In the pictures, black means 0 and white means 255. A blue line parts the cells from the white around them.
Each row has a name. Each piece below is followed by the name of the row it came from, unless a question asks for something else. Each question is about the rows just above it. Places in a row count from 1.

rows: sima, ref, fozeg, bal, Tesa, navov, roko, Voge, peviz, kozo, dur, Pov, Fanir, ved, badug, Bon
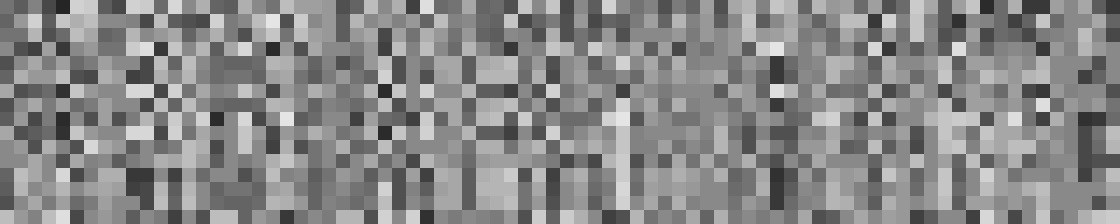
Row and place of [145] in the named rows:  navov, 50
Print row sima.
[115,93,130,72,37,209,203,93,72,209,203,107,215,137,175,100,93,175,137,115,189,159,159,152,80,100,189,137,175,64,222,107,115,167,100,107,80,197,137,197,72,137,93,209,137,115,130,80,123,100,159,80,167,181,130,197,181,100,181,152,159,107,159,80,107,203,167,93,159,197,43,107,175,56,56,159,137,167,93,56]
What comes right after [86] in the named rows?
[152]
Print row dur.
[137,152,80,175,130,80,215,167,152,93,137,107,123,189,175,72,137,197,137,64,175,80,115,137,175,100,107,189,107,137,137,137,152,115,175,175,115,159,181,100,181,152,175,152,197,130,130,159,115,137,123,181,137,80,159,123,93,152,152,175,93,100,189,93,137,72,137,189,197,130,181,167,189,189,130,152,130,72,107,181]

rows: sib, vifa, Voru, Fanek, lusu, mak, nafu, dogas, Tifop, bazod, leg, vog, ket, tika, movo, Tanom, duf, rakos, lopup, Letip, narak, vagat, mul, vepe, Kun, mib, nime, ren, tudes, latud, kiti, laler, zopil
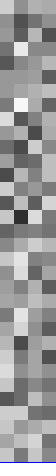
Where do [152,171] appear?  kiti
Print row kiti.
[198,152,171,190]
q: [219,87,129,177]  Tifop

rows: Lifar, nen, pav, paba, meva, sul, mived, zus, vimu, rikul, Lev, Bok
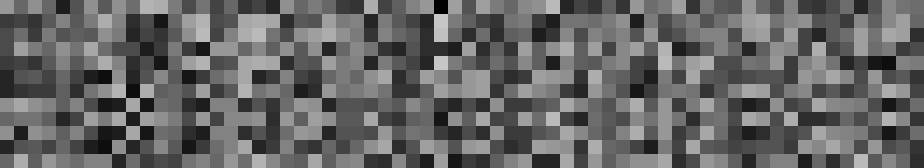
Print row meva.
[59,67,52,89,130,89,123,173,130,45,75,22,103,159,179,75,83,167,173,167,45,89,83,159,123,130,37,123,89,67,37,198,123,95,67,109,83,136,95,29,130,95,89,123,136,67,59,186,115,159,173,75,75,115,109,151,59,130,151,115,37,67,22,14,130,123]
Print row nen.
[59,67,52,89,130,89,123,173,130,45,75,22,103,159,179,75,83,167,173,167,45,89,83,159,123,130,37,123,89,67,37,198,123,95,67,52,115,123,59,29,115,115,109,123,144,29,123,75,103,123,83,109,130,159,167,115,136,144,83,89,59,136,95,136,159,103]
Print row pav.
[75,109,59,123,83,95,89,144,123,37,67,52,89,144,186,67,130,173,186,115,75,144,159,173,144,123,52,130,103,89,45,192,103,45,109,45,95,103,29,52,136,75,130,115,130,83,151,67,83,115,130,130,75,151,159,89,159,67,37,89,109,159,115,167,159,45]

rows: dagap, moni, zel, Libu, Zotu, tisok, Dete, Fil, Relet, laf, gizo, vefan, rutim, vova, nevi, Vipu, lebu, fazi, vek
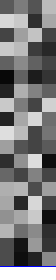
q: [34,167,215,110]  Relet
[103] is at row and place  rutim, 1
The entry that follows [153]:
[52]
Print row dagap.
[90,124,84,187]
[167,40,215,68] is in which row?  nevi
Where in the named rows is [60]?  Libu, 3

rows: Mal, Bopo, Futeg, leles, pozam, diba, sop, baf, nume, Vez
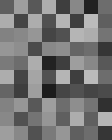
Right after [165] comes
[81]
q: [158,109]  baf
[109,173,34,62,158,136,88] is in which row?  pozam
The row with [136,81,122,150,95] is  Vez
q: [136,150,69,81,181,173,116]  Futeg
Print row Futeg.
[130,136,150,69,81,181,173,116]

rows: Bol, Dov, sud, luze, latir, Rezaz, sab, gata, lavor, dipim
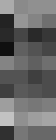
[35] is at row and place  Dov, 1
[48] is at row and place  dipim, 1
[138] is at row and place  Bol, 2
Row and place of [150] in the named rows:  Dov, 2
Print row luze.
[16,96,83,70]
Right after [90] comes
[83]

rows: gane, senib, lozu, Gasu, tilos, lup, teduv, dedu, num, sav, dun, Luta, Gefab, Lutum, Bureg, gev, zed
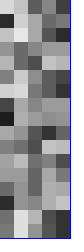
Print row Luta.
[162,187,112,128,77]
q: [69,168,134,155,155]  dedu
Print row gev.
[112,223,181,77,51]
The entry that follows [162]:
[187]
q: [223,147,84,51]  zed
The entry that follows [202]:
[141]

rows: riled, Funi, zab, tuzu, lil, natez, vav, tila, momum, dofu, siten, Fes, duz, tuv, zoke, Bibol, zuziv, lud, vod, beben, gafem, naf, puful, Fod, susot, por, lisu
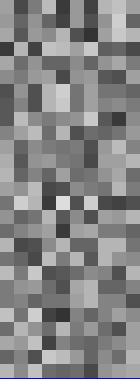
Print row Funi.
[153,101,147,101,66,153,80,147,206,101]
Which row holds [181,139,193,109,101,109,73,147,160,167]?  lisu
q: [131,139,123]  tila
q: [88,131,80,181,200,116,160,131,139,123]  tila
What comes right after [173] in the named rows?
[88]
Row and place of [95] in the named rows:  tuzu, 8

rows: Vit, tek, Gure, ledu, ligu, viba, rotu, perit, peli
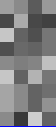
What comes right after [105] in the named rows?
[99]
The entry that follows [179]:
[118]
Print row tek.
[72,171,72,65]

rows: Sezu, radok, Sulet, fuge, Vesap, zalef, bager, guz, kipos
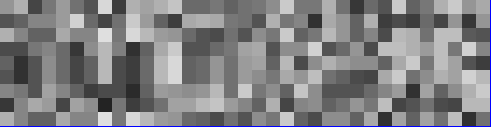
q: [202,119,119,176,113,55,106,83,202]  Sezu
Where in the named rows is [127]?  fuge, 9
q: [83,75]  Sulet
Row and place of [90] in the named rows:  Sulet, 34

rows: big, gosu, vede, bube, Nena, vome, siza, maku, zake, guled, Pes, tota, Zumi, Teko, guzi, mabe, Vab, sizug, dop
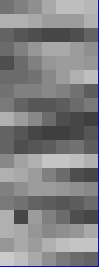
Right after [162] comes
[176]
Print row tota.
[136,162,176,196,196,190,176]
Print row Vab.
[176,169,150,136,143,150,169]
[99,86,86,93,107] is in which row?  maku
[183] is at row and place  big, 7
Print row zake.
[176,156,136,107,78,70,63]
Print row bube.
[107,128,150,169,169,156,143]

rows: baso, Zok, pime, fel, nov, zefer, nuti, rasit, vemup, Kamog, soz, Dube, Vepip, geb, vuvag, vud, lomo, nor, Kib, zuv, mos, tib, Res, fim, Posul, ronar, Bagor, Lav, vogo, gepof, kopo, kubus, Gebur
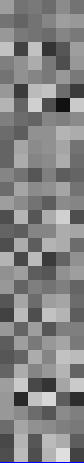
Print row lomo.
[100,93,133,133,172,165]
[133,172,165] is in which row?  lomo
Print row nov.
[127,145,172,121,78,152]

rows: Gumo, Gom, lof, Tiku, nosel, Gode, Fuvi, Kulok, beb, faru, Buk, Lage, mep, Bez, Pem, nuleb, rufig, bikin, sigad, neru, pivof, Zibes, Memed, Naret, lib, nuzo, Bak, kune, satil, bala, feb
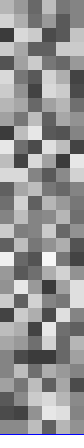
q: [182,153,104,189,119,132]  Gumo
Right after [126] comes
[132]
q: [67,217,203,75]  Fuvi
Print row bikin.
[96,189,119,146,174,83]
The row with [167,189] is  Bez
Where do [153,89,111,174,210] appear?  neru

